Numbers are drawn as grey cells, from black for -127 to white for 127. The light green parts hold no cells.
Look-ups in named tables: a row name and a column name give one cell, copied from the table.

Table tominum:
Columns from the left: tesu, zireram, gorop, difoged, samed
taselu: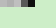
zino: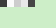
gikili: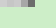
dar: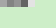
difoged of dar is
-28
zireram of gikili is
70
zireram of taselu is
48
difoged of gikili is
39
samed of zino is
-58
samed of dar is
99
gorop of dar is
20
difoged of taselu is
-39
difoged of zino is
104
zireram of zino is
123
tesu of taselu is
58
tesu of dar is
38
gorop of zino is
77

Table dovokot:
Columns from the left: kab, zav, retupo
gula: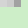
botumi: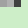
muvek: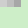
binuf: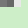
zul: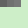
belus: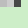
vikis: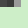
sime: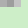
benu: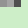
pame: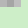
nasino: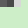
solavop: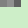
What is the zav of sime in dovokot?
29
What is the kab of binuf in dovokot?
-9
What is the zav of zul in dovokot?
-15
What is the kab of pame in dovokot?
54
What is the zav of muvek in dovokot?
62
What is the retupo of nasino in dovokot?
88
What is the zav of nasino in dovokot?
-54
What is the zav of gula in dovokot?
76
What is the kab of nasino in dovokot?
-35
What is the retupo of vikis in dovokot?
26
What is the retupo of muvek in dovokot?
39
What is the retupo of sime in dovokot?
67
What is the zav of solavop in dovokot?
16
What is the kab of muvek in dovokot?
78
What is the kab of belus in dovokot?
61

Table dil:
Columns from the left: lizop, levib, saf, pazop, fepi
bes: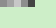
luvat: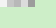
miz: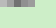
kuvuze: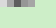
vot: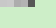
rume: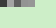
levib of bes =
36
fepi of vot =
-40
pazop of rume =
19
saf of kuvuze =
-33
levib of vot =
74
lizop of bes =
13
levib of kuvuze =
38

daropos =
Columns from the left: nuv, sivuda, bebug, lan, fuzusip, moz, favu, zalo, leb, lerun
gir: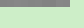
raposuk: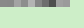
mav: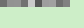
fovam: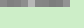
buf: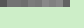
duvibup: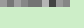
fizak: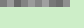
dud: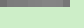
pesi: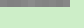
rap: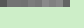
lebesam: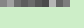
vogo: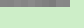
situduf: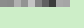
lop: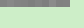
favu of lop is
-1
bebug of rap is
-12
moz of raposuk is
5
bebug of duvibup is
32
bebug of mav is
19
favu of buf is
9
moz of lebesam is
-41
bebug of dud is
-2
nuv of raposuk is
9

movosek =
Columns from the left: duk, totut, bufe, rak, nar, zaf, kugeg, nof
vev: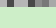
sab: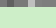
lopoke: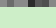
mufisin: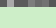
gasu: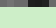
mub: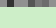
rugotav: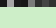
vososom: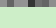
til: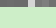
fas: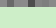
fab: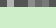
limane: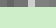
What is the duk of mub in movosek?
16
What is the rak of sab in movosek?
-6
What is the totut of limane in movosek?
-25
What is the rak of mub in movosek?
17
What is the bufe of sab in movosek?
-6
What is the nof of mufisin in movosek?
-41
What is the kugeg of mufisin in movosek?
-13
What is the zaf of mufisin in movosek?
-21
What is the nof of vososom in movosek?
13
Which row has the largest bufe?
vev

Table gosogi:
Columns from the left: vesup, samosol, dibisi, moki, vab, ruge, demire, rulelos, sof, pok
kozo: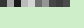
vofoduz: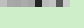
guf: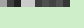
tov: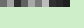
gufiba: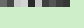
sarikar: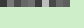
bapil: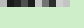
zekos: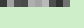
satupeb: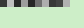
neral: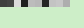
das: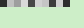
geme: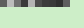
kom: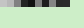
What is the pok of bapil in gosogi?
68
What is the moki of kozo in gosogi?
58
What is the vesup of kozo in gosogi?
-73
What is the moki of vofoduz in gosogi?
43
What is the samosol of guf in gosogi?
-63
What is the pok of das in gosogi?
-82
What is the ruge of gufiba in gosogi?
73
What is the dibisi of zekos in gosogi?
-47
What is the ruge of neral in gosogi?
56
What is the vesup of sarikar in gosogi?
-71
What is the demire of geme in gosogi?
-67
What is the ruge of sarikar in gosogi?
-66
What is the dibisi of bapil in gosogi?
-88
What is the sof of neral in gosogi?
71
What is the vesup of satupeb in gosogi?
-72
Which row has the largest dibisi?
neral

